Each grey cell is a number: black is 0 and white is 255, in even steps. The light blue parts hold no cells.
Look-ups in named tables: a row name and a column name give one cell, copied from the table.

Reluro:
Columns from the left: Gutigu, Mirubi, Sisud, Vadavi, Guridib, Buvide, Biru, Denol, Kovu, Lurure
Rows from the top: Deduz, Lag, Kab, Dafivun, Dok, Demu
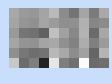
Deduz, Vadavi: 164
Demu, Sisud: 127
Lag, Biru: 144
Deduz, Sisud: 151
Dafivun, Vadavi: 164
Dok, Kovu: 101
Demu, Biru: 112
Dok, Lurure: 180
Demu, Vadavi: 34
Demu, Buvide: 126
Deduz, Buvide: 140
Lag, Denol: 177
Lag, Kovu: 134

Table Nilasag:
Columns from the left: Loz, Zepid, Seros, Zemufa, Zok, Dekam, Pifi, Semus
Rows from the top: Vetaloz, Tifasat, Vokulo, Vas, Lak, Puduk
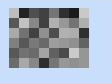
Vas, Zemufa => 105
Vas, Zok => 157
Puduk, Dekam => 151
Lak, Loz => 88
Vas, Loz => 128
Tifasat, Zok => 177
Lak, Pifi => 203
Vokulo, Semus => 48
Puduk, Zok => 117
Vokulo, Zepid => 114
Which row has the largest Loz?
Vetaloz

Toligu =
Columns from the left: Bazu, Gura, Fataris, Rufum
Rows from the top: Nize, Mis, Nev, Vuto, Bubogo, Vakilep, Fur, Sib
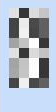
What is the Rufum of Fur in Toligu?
54
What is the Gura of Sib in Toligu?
240
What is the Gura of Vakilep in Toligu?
195
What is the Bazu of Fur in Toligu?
167
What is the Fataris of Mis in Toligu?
74
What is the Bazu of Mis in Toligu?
68
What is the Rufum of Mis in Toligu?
96
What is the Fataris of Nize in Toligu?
220
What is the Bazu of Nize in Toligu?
225
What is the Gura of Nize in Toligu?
54
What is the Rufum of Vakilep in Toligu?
55
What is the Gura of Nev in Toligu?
241
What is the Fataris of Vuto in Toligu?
253

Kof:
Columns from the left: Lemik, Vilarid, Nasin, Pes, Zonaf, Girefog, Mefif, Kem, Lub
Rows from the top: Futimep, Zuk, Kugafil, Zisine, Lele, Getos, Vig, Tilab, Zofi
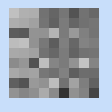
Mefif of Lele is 99
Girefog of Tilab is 114
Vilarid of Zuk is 169
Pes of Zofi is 171
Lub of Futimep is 104
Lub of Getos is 132
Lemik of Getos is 139
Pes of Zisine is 120
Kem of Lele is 114
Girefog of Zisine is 127
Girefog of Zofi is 50
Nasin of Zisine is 146
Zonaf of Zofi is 138
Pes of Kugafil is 146
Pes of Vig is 119
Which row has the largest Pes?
Getos

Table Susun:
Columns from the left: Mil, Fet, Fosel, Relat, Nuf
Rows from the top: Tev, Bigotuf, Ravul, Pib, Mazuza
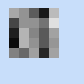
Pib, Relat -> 89
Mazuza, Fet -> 104
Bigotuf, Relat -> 115
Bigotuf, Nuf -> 224
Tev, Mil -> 168
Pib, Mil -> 11
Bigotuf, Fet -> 147
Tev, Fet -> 147
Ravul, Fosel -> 133
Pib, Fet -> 180
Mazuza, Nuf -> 162
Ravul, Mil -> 30
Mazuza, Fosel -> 160
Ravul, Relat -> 89
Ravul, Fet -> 180
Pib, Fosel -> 146
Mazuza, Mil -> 129
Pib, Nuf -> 150
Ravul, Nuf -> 162
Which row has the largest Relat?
Bigotuf

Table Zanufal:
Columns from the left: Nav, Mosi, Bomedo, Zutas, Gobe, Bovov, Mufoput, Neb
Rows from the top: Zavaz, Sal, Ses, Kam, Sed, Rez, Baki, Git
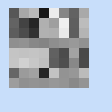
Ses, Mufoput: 94
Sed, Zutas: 193
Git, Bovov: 148
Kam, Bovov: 148
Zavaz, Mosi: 168
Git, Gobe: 151
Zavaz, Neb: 169
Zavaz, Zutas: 23
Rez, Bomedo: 199
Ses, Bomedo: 50
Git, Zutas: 145
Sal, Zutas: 176
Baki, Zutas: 36
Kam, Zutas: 132
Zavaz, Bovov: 134
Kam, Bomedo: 136
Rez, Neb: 74
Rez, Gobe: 94

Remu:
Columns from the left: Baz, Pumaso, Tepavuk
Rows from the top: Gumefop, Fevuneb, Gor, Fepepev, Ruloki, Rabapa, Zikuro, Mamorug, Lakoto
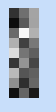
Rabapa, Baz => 54
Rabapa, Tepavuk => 70
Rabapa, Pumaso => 148
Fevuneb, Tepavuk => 163
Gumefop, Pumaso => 111
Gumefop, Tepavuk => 164
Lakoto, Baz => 17
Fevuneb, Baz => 13
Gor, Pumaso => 248
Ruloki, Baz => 221
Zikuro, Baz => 185
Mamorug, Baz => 143
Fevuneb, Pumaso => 90
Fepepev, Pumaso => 65
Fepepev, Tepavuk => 120
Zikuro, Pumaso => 85
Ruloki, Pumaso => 117
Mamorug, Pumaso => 46

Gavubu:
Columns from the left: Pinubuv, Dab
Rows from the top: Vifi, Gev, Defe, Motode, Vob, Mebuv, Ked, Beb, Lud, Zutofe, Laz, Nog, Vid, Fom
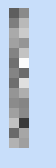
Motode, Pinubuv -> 161
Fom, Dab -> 159
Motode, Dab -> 149
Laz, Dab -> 138
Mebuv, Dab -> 252
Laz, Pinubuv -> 160
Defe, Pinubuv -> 170

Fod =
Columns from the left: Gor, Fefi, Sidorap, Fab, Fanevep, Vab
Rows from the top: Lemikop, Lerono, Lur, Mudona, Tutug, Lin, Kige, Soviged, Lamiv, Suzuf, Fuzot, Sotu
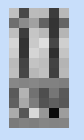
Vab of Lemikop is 184
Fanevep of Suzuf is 95
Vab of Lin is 180
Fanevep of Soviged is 129
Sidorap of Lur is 197
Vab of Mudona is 207
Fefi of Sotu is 129
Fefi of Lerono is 140
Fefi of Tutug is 51
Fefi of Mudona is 50
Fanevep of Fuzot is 11
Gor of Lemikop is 192
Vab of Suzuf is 87
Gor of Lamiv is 90

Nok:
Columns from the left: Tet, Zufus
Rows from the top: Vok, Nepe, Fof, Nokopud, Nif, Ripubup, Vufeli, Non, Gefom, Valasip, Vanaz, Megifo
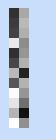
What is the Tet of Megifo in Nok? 254
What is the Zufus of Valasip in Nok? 111
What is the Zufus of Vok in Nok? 168
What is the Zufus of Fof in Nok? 175
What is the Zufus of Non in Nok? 179
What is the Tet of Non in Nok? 86
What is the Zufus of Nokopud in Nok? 140
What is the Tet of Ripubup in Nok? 71
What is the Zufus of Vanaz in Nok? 17
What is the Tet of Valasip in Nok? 228
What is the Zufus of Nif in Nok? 150
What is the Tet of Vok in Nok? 50
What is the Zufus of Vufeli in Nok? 34
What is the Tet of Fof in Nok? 67
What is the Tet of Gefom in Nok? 251
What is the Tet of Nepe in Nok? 60
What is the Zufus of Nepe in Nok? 185

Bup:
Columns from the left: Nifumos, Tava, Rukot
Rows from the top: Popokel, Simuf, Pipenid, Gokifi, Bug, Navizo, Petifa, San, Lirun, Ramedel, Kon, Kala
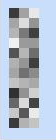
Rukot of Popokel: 232
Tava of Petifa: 113
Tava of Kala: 178
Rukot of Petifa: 139
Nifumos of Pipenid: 181
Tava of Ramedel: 218
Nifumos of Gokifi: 240
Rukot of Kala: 195
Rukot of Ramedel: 68
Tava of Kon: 88

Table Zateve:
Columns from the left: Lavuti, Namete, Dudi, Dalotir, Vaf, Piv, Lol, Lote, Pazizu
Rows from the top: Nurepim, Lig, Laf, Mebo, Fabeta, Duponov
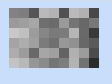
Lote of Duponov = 114
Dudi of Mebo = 160
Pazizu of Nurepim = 72
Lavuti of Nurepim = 130
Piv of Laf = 124
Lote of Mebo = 104
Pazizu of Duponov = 43
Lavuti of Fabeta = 173
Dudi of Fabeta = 105
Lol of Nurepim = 186
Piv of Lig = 154

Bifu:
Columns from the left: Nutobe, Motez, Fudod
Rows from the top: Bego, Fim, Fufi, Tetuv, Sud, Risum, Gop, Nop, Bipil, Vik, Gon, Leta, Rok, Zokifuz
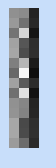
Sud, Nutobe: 166
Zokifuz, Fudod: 42
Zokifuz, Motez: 108
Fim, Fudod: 40
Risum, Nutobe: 127
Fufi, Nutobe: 116
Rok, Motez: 75
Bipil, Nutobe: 112

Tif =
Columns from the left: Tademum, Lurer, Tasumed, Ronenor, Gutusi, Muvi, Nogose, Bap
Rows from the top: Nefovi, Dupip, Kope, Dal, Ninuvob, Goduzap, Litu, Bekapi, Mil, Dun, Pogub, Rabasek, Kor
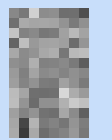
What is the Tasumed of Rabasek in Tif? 180
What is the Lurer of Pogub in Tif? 131
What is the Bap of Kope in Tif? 163
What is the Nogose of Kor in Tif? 152
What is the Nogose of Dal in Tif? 108
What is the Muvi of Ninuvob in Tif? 119
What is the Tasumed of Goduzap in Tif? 176
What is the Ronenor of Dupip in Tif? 166
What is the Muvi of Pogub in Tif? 167
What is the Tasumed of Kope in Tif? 137
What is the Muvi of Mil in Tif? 216
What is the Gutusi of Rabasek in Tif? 131
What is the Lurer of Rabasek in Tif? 70
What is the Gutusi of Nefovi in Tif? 143
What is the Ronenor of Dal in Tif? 163
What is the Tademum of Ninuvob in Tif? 168
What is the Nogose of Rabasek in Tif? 148
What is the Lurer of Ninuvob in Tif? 139
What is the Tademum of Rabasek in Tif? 166
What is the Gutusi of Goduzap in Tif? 131
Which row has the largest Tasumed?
Nefovi

